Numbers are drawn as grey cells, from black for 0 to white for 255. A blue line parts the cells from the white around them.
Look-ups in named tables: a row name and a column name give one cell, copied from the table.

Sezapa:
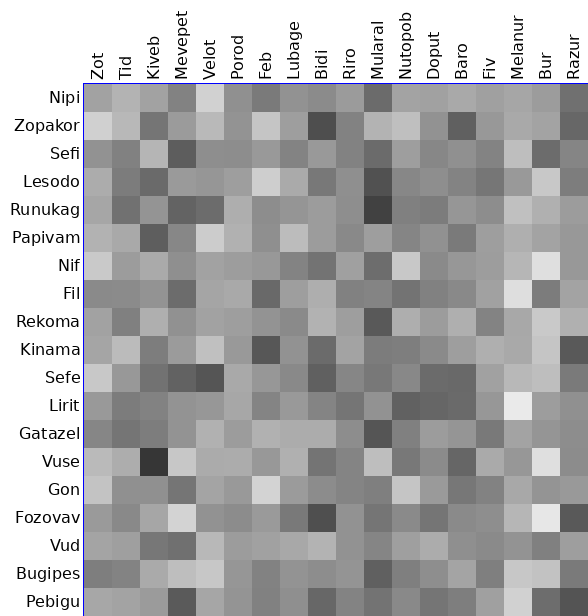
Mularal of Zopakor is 179
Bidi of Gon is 140
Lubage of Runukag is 149
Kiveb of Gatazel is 125
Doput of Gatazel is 156
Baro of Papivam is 122
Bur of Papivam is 163
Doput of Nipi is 161
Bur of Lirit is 157
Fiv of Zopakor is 152
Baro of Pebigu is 126
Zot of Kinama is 165
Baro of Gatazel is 149
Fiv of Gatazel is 121
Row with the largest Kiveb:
Sefi

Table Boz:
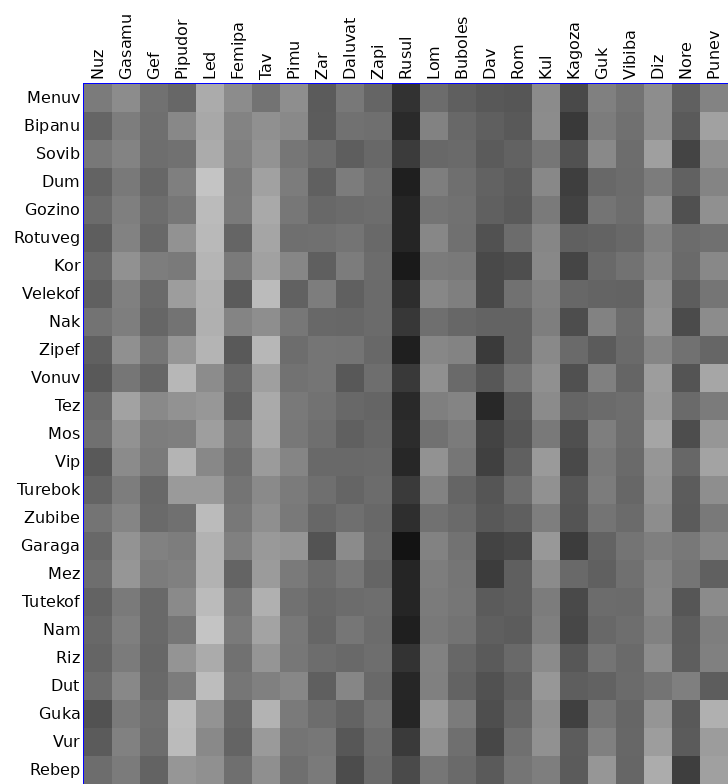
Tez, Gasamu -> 162
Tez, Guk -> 107
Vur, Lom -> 144
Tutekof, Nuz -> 99
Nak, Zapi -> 107
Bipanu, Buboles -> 104
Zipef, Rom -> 99
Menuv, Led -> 171
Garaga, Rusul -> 19
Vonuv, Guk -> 128
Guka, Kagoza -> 64
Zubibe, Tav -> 143
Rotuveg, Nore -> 108
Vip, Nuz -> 89
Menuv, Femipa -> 140
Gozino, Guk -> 116
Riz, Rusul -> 51
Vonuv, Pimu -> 114
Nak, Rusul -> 55

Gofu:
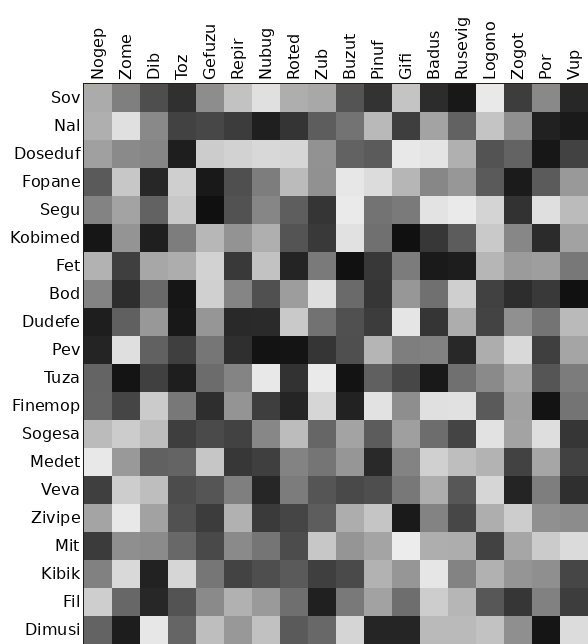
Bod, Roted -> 157
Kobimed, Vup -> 162
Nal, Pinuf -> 185
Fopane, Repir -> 79
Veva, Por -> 126
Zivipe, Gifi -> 26
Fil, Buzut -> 121
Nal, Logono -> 196
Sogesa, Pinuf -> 92
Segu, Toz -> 200
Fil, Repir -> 177
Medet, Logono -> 179
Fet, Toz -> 173
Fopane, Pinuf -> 220
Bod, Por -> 57
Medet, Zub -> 117
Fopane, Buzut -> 231

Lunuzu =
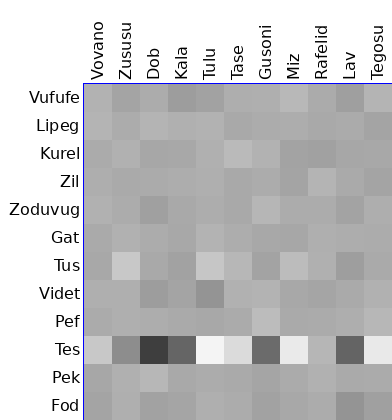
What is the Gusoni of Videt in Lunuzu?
179
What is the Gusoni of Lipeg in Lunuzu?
172
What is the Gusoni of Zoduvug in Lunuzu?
182
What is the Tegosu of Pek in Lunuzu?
171
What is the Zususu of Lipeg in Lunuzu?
172
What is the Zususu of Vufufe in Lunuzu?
164
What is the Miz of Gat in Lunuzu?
167
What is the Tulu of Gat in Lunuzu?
179
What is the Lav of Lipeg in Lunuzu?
171
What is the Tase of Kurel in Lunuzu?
186
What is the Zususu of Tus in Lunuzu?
200
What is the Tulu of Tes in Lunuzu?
244
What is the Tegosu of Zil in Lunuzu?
164

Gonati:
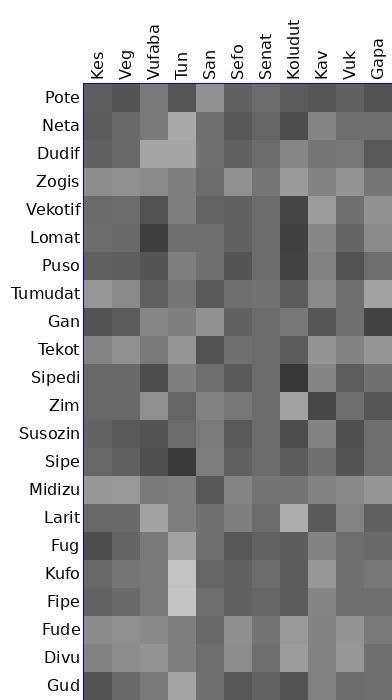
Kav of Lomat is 135
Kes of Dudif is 97
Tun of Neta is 169
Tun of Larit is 127
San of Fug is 112
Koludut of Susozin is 76
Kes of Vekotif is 107

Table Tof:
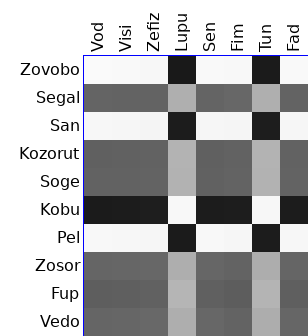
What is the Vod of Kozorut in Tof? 96
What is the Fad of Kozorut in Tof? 98
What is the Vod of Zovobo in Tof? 250
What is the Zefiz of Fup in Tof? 97
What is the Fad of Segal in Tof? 99
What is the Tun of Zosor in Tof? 173
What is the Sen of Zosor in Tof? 102
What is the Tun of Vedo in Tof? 173
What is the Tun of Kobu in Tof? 247
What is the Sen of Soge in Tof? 97
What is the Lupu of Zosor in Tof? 174
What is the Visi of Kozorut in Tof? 97

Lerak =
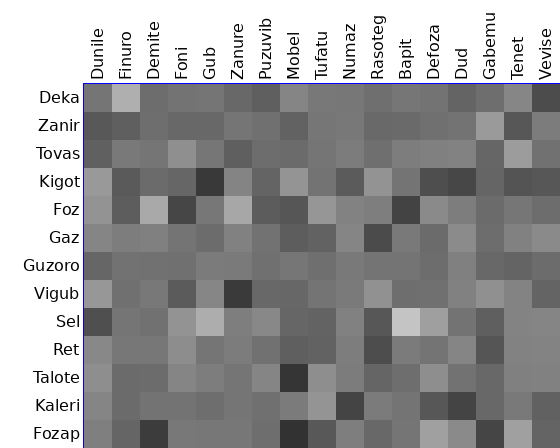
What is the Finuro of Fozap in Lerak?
101
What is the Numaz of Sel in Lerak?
129
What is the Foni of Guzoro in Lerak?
112
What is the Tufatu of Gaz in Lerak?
98
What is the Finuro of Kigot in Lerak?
90
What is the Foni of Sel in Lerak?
147
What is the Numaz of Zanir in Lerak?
120
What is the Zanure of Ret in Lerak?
124
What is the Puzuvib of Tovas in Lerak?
109
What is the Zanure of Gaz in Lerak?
129
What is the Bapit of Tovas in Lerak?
125
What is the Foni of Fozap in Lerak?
120
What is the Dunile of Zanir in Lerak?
88
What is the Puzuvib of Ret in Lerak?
113

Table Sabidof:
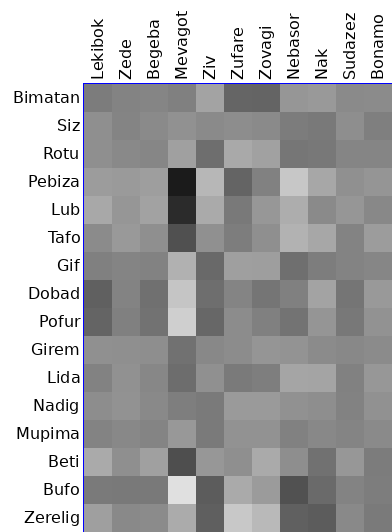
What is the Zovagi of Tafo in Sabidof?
143
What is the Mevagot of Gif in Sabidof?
177
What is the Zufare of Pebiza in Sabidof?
100
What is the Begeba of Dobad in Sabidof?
112
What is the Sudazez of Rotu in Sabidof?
133
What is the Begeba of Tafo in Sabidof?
143
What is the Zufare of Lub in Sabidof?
121
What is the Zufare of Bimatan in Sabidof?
101
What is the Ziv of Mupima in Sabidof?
122
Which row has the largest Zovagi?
Zerelig

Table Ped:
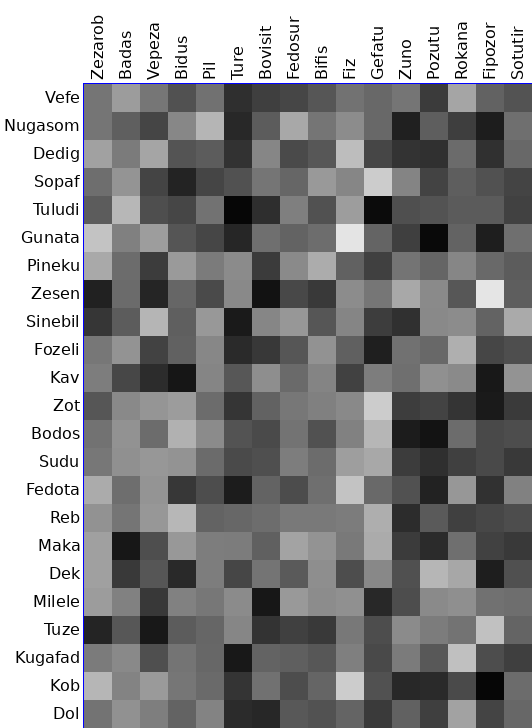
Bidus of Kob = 118
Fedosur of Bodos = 115
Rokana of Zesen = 87
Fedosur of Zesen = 72
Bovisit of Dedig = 134
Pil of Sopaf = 69
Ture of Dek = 70
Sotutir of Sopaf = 68
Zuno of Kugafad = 123
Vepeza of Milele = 56
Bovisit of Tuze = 51
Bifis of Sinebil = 86
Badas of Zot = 137
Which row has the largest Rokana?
Kugafad

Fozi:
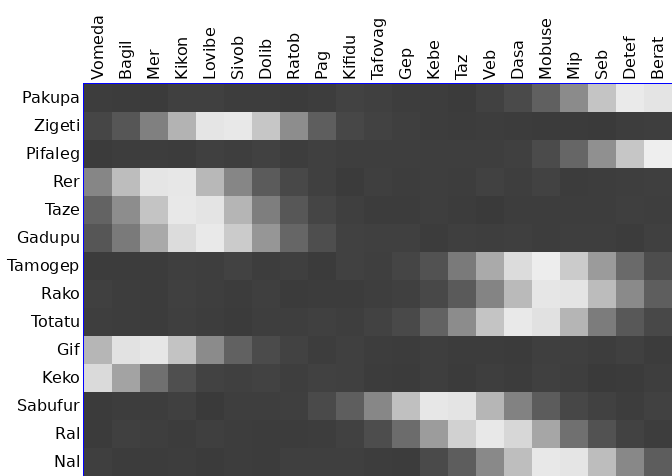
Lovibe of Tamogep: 62
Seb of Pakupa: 196
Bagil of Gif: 226
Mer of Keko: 112
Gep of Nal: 60
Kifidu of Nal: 63
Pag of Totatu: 64
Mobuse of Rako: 230
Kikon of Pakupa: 64
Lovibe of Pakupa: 64
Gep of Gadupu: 64
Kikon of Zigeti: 179
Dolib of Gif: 75
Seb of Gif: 61
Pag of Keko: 65
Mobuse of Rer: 66
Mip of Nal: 229
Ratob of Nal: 63

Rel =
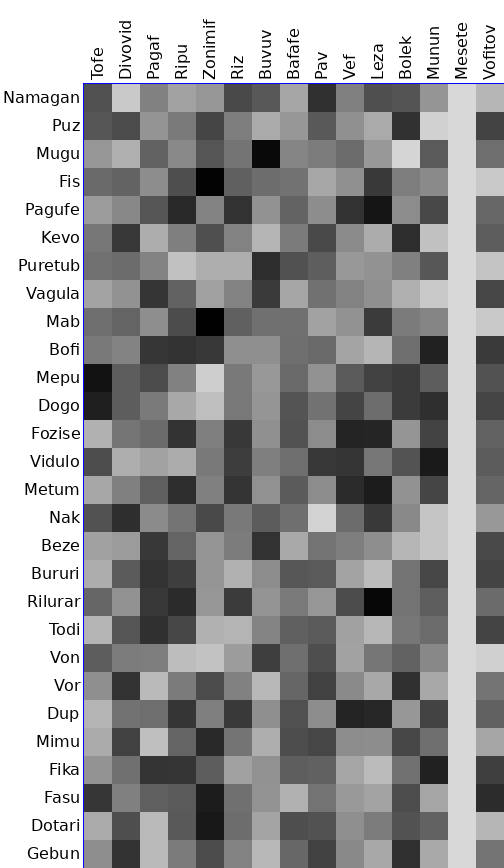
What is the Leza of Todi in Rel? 183
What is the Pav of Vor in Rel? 65
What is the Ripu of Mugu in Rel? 137
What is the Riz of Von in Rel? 156
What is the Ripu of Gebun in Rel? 123
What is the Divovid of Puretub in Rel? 108
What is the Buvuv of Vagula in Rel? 58
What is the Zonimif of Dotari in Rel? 24
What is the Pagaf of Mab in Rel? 142
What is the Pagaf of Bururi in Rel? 50

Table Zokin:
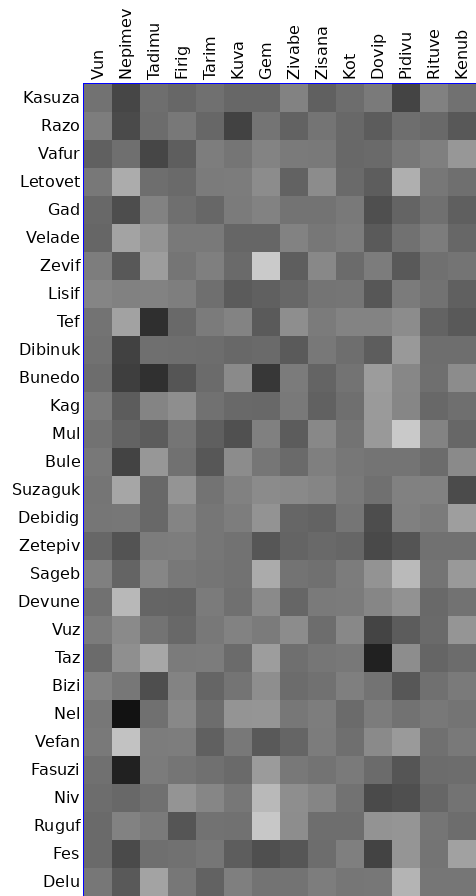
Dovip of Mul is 153
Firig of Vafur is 94
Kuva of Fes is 93
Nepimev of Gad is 77
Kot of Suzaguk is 121
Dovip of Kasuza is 122
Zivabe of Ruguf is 141
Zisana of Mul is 136
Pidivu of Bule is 116

